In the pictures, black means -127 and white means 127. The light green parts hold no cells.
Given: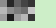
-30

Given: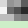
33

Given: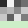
-43

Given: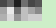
-97

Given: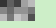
-61

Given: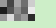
38

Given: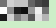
67

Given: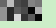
-52

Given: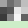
9
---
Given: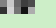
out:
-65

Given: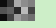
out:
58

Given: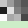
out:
0

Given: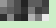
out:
-65

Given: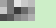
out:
-22

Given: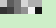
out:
46
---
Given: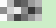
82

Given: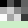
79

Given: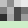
52

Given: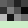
-1

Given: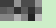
-25

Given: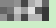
-11

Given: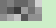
-39

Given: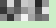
-5

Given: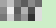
109
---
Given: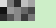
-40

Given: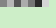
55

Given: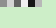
84

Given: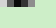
-33

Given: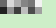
19

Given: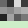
34

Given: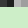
-96

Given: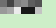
39
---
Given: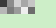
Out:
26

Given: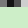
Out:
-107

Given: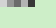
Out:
-20

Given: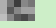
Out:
-38

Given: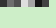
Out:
36

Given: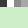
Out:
125

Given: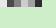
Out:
76
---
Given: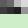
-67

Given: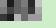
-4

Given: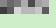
-67

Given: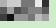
-36

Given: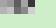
52

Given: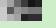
75

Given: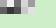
-31
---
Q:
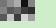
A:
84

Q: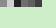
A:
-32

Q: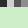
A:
-41

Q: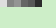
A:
-39

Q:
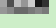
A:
7

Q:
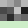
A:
-9

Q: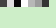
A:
27
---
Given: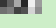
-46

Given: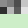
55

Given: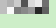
23

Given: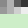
49

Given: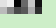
-38

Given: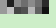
54
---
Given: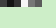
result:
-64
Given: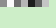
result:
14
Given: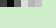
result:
-60
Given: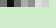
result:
-9
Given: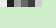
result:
108
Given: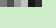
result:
-3
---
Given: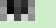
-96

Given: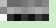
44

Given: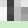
62

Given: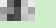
76

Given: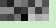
-70

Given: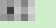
36

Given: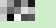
94
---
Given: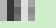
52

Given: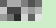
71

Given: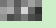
33

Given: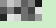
-46

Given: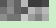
-11

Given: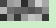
54
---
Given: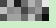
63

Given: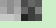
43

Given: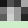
-5

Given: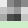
67

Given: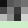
-55

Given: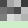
-13

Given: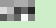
91

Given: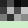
-65

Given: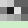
-2

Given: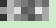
26
